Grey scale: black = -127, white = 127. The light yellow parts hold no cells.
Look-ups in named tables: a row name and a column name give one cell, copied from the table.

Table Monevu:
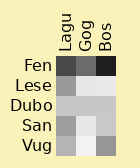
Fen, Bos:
-97
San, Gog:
103
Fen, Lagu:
-55
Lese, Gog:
103
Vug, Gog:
114
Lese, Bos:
106
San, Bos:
72
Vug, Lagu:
52
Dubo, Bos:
71
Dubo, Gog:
70
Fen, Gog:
-20
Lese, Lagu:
25
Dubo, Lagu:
71
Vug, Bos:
22
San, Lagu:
30

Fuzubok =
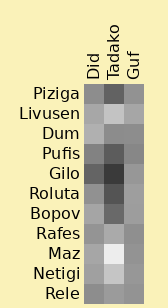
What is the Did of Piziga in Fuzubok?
13
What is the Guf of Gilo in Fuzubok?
23
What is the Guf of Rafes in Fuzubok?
15
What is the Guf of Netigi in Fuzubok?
23
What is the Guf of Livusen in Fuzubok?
38
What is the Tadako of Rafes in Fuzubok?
42
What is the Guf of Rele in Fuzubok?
19
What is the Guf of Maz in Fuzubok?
19
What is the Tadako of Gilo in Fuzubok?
-69
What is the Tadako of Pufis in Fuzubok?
-35
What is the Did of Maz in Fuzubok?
38
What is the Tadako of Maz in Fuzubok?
109
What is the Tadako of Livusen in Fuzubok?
67
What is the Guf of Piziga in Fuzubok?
18
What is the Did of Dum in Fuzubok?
48
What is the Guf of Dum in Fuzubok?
13
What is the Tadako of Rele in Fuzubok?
27
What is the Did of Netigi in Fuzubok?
32
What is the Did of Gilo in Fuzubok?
-27
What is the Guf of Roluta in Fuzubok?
30

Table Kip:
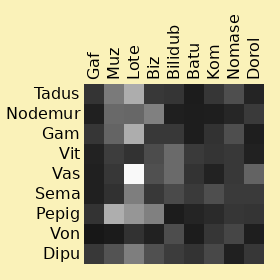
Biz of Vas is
-47
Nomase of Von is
-57
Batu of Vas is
-76
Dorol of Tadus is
-91
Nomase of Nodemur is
-89
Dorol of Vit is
-94
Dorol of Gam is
-97
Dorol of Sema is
-69
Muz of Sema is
-78
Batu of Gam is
-98
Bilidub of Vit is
-21

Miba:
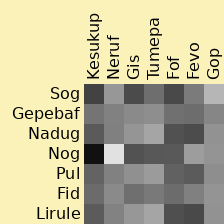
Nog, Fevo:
29
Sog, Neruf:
23
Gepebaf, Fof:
-15
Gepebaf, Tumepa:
14
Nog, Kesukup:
-110
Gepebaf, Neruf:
1
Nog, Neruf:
97
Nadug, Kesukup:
-37

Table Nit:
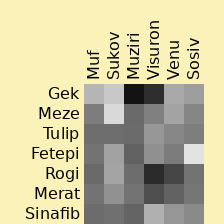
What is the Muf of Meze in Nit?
-2
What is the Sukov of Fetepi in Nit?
34
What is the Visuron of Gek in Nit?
-81
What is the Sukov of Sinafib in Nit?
-15
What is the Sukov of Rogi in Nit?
36
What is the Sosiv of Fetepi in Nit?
99

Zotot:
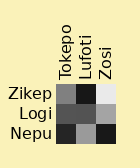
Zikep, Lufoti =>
-104
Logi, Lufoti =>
-44
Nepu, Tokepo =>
-90
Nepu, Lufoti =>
26
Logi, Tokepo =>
-43
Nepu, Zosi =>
-103
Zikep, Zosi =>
106
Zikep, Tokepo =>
0
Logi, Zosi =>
36
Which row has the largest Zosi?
Zikep

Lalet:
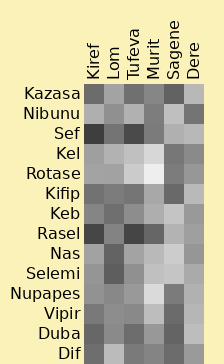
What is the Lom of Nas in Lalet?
-28
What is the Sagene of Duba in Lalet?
-27
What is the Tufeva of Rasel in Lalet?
-58
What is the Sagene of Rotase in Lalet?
-3
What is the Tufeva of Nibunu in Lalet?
49
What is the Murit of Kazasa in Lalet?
6
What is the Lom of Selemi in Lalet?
-33
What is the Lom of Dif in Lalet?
59
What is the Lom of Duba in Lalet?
10
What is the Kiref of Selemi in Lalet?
21
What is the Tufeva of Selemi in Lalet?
16
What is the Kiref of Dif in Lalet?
-17

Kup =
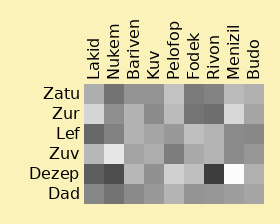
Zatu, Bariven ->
20
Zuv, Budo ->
23
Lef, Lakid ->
-23
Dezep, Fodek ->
63
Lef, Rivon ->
52
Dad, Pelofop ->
52
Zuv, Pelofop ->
-2
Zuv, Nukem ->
103
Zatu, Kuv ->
20
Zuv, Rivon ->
52
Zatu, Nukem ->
-12

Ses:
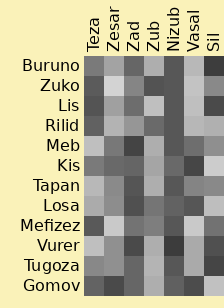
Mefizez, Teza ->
-38
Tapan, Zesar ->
10
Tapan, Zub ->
46
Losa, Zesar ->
13
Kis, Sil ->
76
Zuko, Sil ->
9
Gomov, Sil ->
65
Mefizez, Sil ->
-13
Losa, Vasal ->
-41
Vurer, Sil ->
-47
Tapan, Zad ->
-42
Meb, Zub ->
46
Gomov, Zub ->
46
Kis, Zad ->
-26
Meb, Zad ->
-59
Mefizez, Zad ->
-12
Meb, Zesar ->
-7

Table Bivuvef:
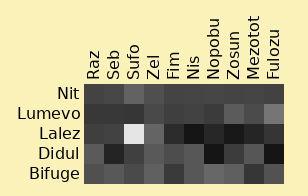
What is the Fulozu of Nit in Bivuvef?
-61
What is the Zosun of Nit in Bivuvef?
-59
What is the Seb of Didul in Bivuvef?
-91
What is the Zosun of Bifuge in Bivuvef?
-32
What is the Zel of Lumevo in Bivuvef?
-54
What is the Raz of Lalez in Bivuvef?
-64
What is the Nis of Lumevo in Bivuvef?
-61
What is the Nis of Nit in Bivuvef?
-58
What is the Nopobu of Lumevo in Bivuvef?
-68
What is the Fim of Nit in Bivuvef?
-59
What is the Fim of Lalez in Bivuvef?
-83
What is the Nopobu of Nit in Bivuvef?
-57
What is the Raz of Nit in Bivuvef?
-60
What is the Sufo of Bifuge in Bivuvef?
-53
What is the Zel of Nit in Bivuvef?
-48
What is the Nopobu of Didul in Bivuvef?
-106
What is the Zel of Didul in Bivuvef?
-38
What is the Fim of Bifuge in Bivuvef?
-69
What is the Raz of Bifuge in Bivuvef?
-47
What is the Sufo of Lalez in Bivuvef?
101

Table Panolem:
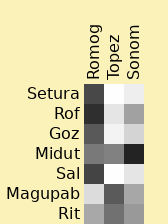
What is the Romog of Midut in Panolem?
-6
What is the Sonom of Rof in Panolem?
33
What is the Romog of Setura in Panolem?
-55
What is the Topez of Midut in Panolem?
1
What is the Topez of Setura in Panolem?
126
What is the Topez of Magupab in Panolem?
-37
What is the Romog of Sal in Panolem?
-59
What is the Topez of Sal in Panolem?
126
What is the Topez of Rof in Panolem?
101
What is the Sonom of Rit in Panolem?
25
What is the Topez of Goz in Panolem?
115
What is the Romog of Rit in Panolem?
40
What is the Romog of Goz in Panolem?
-38
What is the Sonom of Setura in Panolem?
110

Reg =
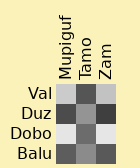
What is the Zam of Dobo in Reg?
102
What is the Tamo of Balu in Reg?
11
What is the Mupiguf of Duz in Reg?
-51
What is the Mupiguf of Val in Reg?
75
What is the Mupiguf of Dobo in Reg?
101
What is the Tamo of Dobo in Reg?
-19
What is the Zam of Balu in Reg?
-38
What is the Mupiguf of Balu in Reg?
-34

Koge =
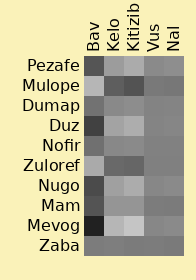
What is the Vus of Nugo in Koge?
7
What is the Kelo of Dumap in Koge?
9
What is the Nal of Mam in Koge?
-4
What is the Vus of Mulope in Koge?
-6
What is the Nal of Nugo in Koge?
10
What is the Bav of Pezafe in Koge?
-42
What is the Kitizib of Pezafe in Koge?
43
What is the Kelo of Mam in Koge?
21
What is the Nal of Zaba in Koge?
-5
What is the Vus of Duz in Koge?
4
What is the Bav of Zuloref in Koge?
42
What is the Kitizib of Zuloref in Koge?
-25
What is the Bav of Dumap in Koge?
-13
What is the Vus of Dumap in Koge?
3
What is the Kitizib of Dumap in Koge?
13
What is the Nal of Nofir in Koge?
1
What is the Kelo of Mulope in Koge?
-33

